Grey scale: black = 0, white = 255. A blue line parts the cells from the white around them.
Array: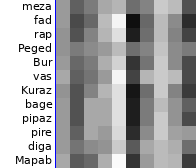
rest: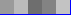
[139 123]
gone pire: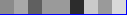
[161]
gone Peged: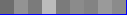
[195]
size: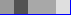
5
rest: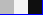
[104 187 139  44]
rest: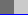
[131  59]

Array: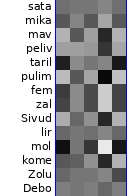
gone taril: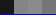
[31]
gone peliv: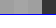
[153]
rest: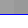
[ 53 165]
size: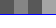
4
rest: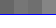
[103]
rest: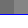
[103]
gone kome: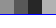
[96]

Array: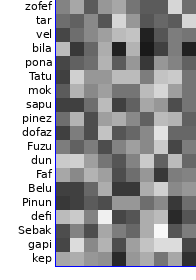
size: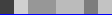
8
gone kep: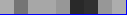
[144]
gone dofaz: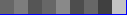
[226]
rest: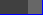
[173  56  56 173 208 137 151]
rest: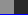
[151 173 117 167  48]
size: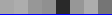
8

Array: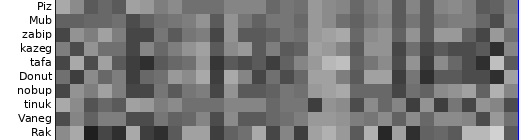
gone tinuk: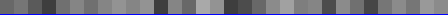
[83]
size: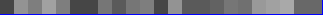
23
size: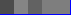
5
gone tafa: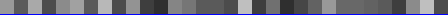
[54]
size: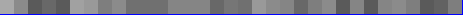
33
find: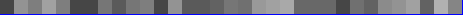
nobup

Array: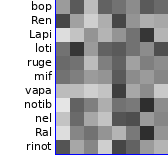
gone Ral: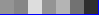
[121]
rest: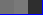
[140]
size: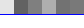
6
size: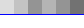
6

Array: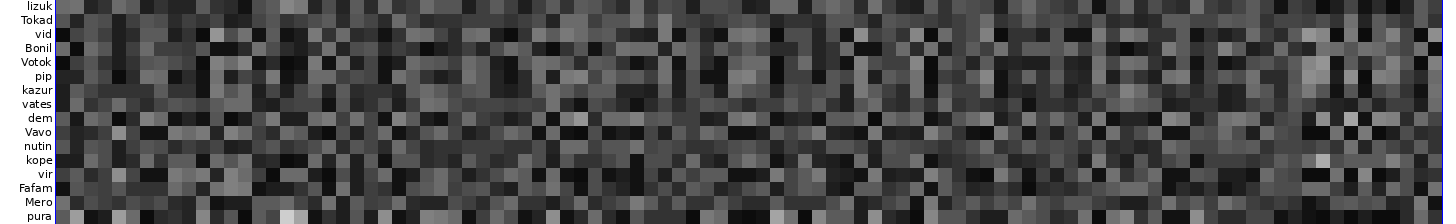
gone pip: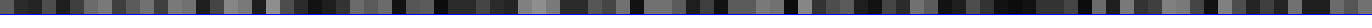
[99]
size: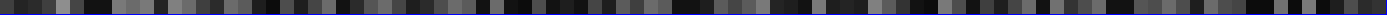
99
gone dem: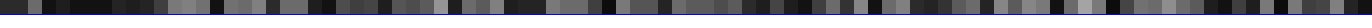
[24]
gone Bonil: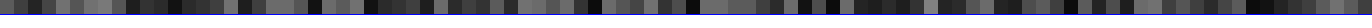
[57]

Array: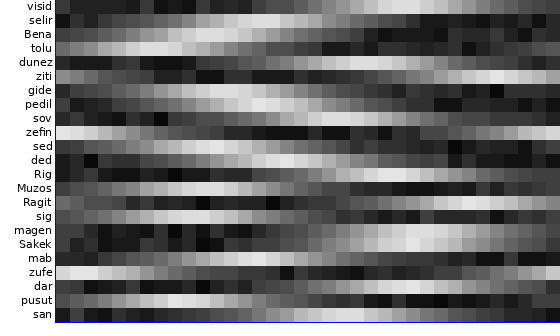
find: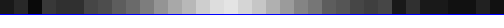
ded
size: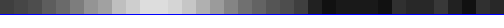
36

